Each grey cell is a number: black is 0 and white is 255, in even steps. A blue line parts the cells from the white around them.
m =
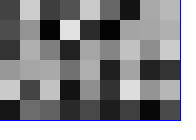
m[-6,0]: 67
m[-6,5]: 102
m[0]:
[67, 204, 62, 82, 201, 102, 19, 168, 184]
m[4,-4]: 50
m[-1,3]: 41
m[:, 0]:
[67, 77, 51, 152, 202, 21]
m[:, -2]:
[168, 166, 142, 34, 148, 8]
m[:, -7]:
[62, 4, 127, 169, 194, 98]
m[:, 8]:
[184, 176, 203, 51, 182, 74]
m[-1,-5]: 72
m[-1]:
[21, 108, 98, 41, 72, 29, 63, 8, 74]
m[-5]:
[77, 147, 4, 225, 42, 3, 164, 166, 176]
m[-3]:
[152, 165, 169, 113, 174, 31, 164, 34, 51]

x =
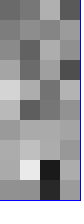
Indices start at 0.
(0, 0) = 106
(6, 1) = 170
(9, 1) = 144
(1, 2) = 133
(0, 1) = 119
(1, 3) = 155
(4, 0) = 212
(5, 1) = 94
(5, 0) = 185
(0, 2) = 176
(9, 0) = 145
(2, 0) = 138
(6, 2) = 170

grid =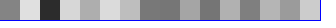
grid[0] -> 132
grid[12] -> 127
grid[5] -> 219
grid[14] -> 155
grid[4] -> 174

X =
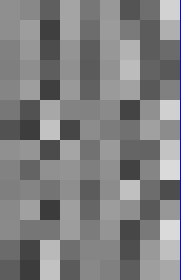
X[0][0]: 143
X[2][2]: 76
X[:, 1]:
[136, 157, 151, 142, 158, 82, 61, 149, 100, 132, 160, 118, 68, 60]
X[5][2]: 167
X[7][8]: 195
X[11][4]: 124
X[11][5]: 148
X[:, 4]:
[119, 109, 93, 91, 97, 130, 140, 114, 127, 92, 102, 124, 133, 136]
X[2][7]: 92
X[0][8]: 210
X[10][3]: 159
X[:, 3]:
[164, 164, 148, 144, 153, 131, 70, 165, 147, 142, 159, 157, 111, 91]
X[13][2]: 194
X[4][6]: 162
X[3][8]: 89
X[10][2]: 59
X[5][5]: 138
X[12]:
[107, 68, 185, 111, 133, 133, 78, 153, 191]
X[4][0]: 133
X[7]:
[144, 149, 75, 165, 114, 154, 101, 100, 195]
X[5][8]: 208
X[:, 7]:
[110, 92, 92, 99, 89, 144, 160, 100, 133, 109, 89, 121, 153, 158]
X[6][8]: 140
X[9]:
[127, 132, 116, 142, 92, 140, 192, 109, 77]
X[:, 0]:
[143, 142, 129, 127, 133, 119, 82, 144, 130, 127, 137, 138, 107, 93]

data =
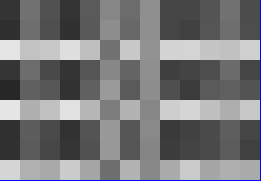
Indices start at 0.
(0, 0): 52
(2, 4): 191
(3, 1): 109
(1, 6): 104
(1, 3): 49
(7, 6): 85
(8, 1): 176
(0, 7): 142
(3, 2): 73
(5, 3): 225
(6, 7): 137
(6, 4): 84
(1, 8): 69
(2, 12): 208
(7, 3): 53
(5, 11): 174
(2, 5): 114
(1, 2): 79
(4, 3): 50
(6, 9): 65
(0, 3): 51
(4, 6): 90
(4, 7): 141
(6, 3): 50
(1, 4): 89
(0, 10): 84
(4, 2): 87
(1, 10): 85
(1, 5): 141
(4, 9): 60
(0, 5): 134
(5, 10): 191
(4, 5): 154
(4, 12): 83
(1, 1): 110
